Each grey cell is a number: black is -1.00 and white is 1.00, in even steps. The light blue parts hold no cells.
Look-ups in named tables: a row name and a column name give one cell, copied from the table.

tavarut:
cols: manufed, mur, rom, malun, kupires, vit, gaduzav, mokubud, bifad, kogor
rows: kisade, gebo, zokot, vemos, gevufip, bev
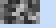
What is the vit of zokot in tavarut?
0.36
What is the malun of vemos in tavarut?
0.44
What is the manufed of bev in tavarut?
0.27
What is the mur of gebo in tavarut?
-0.55
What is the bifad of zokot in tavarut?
-0.43
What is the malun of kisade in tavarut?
-0.51
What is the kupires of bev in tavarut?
-0.06
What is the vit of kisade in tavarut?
0.10
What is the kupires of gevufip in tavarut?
-0.05

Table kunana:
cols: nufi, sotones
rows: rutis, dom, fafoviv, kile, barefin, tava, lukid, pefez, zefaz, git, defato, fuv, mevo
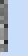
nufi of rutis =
-0.46
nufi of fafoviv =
-0.13
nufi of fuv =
-0.06
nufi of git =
0.13
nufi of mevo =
0.10
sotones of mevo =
-0.10

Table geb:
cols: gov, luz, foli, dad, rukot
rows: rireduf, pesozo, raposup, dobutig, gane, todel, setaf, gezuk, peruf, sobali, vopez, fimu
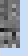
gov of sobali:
0.04
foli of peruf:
0.21
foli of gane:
0.06
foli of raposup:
-0.07
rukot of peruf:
0.32
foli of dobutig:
0.00
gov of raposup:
-0.04
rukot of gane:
0.10
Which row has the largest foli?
peruf

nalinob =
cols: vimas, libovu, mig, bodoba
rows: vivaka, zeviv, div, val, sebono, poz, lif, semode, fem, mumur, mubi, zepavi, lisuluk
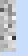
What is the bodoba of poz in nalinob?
0.42
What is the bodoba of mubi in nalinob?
0.69
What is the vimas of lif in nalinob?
0.37
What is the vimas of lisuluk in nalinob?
0.45
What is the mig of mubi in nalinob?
0.65
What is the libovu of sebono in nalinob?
0.72
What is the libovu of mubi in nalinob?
0.53
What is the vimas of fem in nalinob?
0.40
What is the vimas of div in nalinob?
-0.30
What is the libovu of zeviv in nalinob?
0.63
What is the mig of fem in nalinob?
0.42
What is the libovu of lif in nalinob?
0.80
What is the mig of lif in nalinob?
-0.05
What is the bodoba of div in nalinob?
0.76
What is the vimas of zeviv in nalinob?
0.38
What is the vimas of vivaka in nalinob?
0.34
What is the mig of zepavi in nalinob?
0.66
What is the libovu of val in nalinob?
0.55
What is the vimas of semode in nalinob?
0.35
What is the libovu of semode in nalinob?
0.25
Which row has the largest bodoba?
sebono

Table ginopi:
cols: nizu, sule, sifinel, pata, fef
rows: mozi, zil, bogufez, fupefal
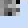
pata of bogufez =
0.00
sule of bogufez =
-0.20
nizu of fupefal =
0.21
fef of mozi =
-0.96
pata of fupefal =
0.12
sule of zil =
0.01
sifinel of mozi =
-0.16
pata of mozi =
0.29
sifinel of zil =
0.38
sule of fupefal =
-0.29
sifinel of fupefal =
-0.76
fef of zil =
0.64
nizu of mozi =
0.16
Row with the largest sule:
zil

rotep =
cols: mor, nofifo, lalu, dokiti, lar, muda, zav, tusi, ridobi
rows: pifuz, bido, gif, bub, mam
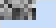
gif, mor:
0.45
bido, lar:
0.21
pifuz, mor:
0.51
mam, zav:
-0.46
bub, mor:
0.05
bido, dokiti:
0.23
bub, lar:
-0.47
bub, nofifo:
0.12
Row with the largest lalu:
gif

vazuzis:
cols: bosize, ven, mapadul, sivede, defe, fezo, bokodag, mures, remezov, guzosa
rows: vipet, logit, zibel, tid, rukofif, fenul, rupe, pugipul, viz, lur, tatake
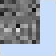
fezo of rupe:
0.20
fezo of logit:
-0.05
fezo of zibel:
-0.10
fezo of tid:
0.06
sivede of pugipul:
-0.28
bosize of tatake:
-0.55
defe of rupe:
-0.84

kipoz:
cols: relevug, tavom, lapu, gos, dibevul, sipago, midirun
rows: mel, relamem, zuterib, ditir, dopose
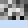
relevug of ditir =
-0.20
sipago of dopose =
-0.95
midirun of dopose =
0.07
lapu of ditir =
0.77
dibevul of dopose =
0.49
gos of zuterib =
0.62
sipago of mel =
-0.15
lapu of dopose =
-0.30
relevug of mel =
0.05
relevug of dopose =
0.35
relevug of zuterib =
0.46
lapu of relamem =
-0.23
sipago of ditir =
0.50
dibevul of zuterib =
0.83
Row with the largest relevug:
relamem

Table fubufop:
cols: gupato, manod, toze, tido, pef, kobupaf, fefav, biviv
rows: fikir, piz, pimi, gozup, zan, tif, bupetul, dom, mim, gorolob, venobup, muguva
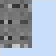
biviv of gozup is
-0.18
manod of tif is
0.27
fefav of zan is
-0.13
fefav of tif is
-0.44
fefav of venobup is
-0.10
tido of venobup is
-0.10
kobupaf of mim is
0.06
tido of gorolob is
-0.01
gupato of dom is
-0.09
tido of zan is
-0.07
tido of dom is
-0.13
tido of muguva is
0.51
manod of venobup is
-0.07
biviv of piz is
0.18
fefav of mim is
-0.06
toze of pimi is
0.00
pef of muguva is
0.58
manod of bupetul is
-0.04
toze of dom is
-0.12
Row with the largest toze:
piz

